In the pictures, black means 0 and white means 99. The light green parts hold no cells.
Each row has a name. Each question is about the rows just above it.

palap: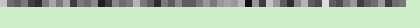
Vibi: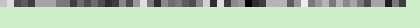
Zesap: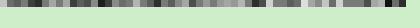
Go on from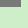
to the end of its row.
[30 64 70  7 42 18]
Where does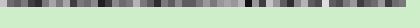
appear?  palap

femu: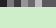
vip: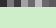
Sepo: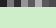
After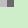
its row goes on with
[35]
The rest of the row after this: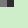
[58 35 69 35 29]
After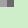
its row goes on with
[74 41 35]
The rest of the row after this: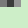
[41 74 35 35]
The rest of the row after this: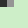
[35 69 35 29]
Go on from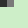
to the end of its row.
[23 63 41 74 41 35]
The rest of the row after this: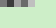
[41 35]

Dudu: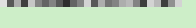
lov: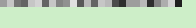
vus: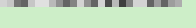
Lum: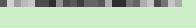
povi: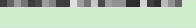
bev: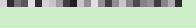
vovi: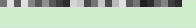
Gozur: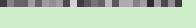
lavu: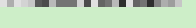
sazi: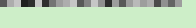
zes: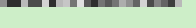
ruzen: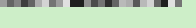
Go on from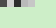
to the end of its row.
[45 87 34 18 45 34 45 67 56 39 82 29 51 39 24 72]
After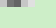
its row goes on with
[87 72 56 39 51 82 56 39 82 29 72 24 51 82 82 39 61 39 61 67]
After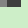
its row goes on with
[87 61 45 77 29 61 56 56 18 18 82 24 18 72 56 39]
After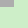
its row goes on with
[51 61 18 61 29 56 24]

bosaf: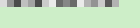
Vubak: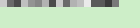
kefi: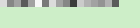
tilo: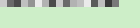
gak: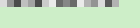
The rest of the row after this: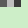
[47]
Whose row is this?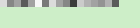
kefi

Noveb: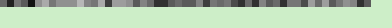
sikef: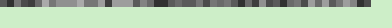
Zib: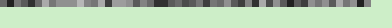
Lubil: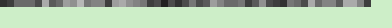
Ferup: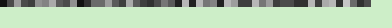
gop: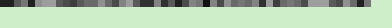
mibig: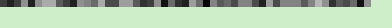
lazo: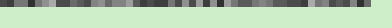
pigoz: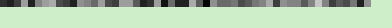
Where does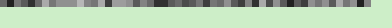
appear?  Zib
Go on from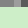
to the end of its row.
[24 29 24 24 46 29 56 29 61 24 56 19 61 46 35 35 46 51 46 35 35 29 29 24
 66 46 51 29 35 29 51 19 41]
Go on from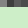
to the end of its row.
[46 13 56]
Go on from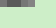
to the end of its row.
[46 35 35 29 29 24 66 46 51 29 35 29 51 19 41]
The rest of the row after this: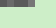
[29 46 41 46 35 19 41 24 56 29 35 19 41 46 29 61 41 61 35 46 61 51 19 29]

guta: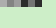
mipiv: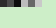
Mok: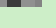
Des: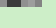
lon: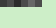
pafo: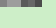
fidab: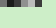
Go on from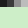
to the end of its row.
[23]
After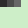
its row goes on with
[29]
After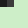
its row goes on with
[56 73 23]
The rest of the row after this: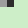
[45 17]
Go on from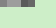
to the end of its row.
[29]

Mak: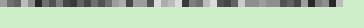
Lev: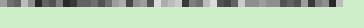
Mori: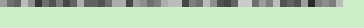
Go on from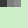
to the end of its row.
[16 73]
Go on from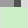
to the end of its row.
[67 73 85 22 49 43 73 85 32 27 38 79 55 55 61 55 55 32 38 27 61 16 49 55
 16 73]
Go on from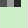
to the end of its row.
[49 55 49 73]
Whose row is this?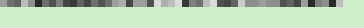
Mak
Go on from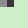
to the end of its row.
[43 32 49 27 38 67 38 38 32 43 67 67 27 61 55 43 49 67 73 73 27 49 43 73
 55 32 27 38 79 79 43 61 49 73 32 38 32 61 16 49 55 49 73]
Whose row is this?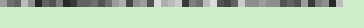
Lev
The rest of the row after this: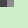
[61 32 85 67 73 79 22 49 43 73 85 32 27 38 79 55 55 61 55 55 32 38 32 61
 22 49 55 16 73]

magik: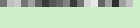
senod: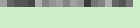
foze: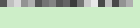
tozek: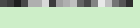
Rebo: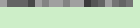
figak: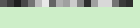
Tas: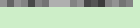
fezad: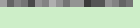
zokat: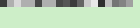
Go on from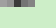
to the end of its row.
[68 39 33 45]
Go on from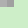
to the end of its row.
[79 51 18 62 84 84 45 23 18]

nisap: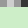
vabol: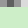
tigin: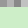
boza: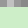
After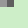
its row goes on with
[59 85]
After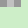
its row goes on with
[53]
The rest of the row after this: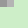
[53 75]
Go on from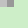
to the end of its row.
[53]

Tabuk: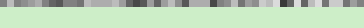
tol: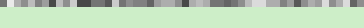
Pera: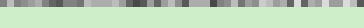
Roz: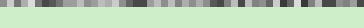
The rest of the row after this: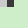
[39 85 22 50 73 28 28 55 50 61 28]
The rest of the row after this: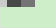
[34 79 45 55 50 50 39 61 67 67 55 28 67 73 67 45 45 39 45 55 73 85 85 67
 67 50 61 34 55 67 61 85 55 67 85 39 55]
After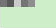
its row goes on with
[50 50 39 61 67 67 55 28 67 73 67 45 45 39 45 55 73 85 85 67 67 50 61 34
 55 67 61 85 55 67 85 39 55]
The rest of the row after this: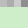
[39 28 28 61 73 55 73 50 67 55 67 55 34 28 50 73 28 73 50 55 39 79 22 39
 85 22 50 73 28 28 55 50 61 28]
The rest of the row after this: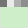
[73 50 61 28 73 55 79 28 28 45 45 34 79 45 55 50 50 39 61 67 67 55 28 67
 73 67 45 45 39 45 55 73 85 85 67 67 50 61 34 55 67 61 85 55 67 85 39 55]
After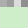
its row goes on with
[67 85 39 55]

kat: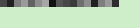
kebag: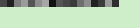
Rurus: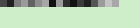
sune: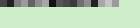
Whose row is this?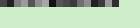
kebag
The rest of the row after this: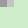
[65]

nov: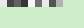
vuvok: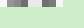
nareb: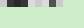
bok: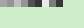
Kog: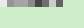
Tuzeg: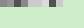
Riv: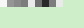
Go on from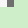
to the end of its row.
[91 32 69]
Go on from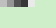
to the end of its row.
[48 21]
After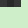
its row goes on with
[85 79 85 32 79]
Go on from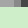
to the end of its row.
[43 79 38]
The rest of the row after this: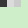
[85 32 79]
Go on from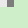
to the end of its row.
[21]

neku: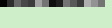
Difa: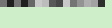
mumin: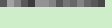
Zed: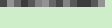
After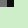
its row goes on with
[12 45 34 23 68 57 45]
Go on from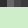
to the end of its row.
[63 45  6 12 45 34 23 68 57 45]
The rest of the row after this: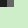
[78 73 34 28 78 45 57 68 63 18]

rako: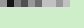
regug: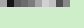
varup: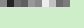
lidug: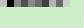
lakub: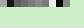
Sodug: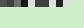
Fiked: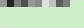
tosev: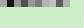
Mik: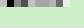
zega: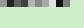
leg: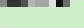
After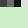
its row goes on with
[25 25 87 14 87]
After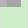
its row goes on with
[87  8 42]

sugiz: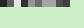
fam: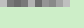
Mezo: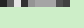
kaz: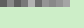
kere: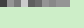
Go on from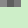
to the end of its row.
[69 42 58 53 58 64]
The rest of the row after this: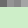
[74]
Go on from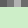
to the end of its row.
[58 53 58 64]
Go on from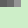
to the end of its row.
[53 58 58]
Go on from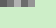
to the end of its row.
[53 58 64]
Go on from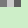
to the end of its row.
[42 58 53 58 58]
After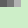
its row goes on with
[42 58 53 58 64]

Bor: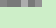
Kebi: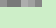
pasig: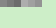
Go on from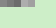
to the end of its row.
[57]
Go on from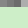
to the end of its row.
[62 57]
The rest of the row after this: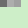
[57]
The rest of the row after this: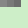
[67 62 57]
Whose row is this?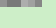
Kebi
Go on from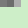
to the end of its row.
[62 57]

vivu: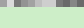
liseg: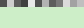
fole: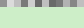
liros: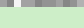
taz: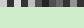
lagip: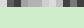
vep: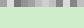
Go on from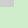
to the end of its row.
[47 41 52 41]
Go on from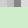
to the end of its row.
[52 74]

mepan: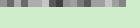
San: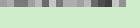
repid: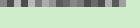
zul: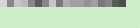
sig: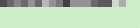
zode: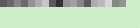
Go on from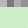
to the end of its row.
[35 41 52 47 30 41 30 67 35 62]
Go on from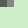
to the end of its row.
[77 47 67 62 62 57 62 47 52 35 30]
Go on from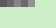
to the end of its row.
[67 77 35 19 57 62 52 35 67 72 83 52 57]
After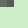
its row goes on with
[35 83 67]
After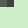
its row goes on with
[57 62 47 35 62 62 77 62 52]
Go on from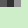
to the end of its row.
[62 52 35 67 72 83 52 57]
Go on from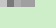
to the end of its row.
[57 62 47 52 35 30]

